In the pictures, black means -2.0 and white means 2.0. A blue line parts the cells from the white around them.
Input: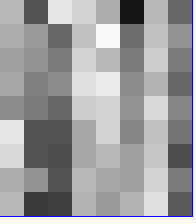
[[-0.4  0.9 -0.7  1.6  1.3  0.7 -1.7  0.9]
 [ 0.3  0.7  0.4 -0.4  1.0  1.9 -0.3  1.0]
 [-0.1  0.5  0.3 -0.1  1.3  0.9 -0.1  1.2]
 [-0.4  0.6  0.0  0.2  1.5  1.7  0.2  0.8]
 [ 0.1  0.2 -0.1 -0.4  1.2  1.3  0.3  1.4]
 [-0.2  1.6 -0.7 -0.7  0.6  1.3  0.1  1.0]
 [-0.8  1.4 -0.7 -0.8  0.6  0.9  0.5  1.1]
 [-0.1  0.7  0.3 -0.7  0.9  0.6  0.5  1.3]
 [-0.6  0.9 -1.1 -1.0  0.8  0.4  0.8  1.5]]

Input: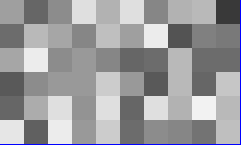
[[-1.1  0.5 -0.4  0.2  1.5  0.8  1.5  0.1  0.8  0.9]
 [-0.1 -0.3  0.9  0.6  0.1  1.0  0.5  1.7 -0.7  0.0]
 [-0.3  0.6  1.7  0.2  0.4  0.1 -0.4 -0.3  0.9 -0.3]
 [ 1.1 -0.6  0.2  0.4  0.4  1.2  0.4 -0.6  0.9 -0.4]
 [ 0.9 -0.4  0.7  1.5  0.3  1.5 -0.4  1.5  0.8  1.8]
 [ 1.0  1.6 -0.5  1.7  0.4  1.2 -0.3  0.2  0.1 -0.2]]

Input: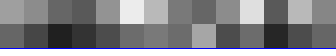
[[ 0.1  0.5  0.2 -0.4 -0.6  0.3  1.7  0.9 -0.1 -0.4  0.2  1.5 -0.6  0.9]
 [-0.4 -0.4 -0.9 -1.5 -1.2 -0.8 -0.3 -0.1 -0.3  0.6 -0.8 -0.3 -1.4 -0.8]]

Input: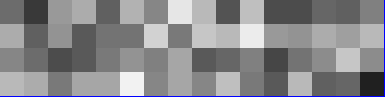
[[ 0.0 -0.3 -1.1  0.4  0.7 -0.5  0.8  0.1  1.6  0.9 -0.7  1.0 -0.8 -0.8
  -0.4 -0.5]
 [ 0.9  0.7 -0.5  0.3 -0.6 -0.2 -0.2  1.3 -0.1  1.1  0.9  1.7  0.4  0.3
   0.7  0.5]
 [ 0.2  0.1 -0.3 -0.8 -0.6 -0.1  0.3  0.0  0.6 -0.6 -0.4  0.0 -0.9 -0.2
   0.2  1.1]
 [-1.5  0.9  0.7 -0.1  0.6  0.6  1.8  0.1  0.6  0.1  1.0 -0.1 -0.6  0.9
  -0.5 -0.4]]

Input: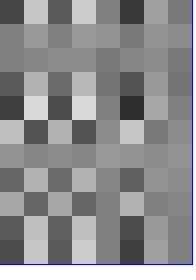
[[-0.1 -0.9  1.1 -0.6  1.2  0.0 -1.1  0.5]
 [ 0.2  0.0  0.4  0.0  0.4  0.3 -0.1  0.3]
 [-0.1  0.0  0.1  0.2  0.2 -0.1  0.1  0.2]
 [-0.2 -0.6  0.8 -0.3  0.9 -0.2 -0.7  0.4]
 [ 0.0 -1.0  1.4 -0.8  1.4  0.0 -1.3  0.6]
 [ 0.2  1.0 -0.7  0.8 -0.7  0.2  1.1 -0.1]
 [ 0.3  0.3  0.1  0.2  0.1  0.4  0.3  0.2]
 [ 0.2 -0.4  0.8 -0.3  0.8  0.1 -0.5  0.3]
 [ 0.1  0.6 -0.4  0.6 -0.4  0.0  0.8  0.0]
 [ 0.0 -0.6  1.0 -0.5  1.0  0.0 -0.8  0.4]
 [ 0.0 -0.8  1.1 -0.6  1.2  0.0 -1.0  0.5]]

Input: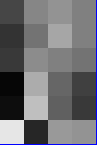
[[ 0.0 -0.9  0.1  0.3]
 [ 0.0 -1.2 -0.2  0.6]
 [-0.2 -1.1  0.2  0.0]
 [-1.0 -1.9  0.7 -0.4]
 [-1.1 -1.8  1.0 -0.5]
 [ 0.3  1.6 -1.4  0.4]]

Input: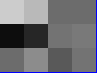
[[-0.3  1.2  0.9 -0.3]
 [-0.1 -1.8 -1.4 -0.2]
 [-0.2 -0.3  0.2 -0.6]]
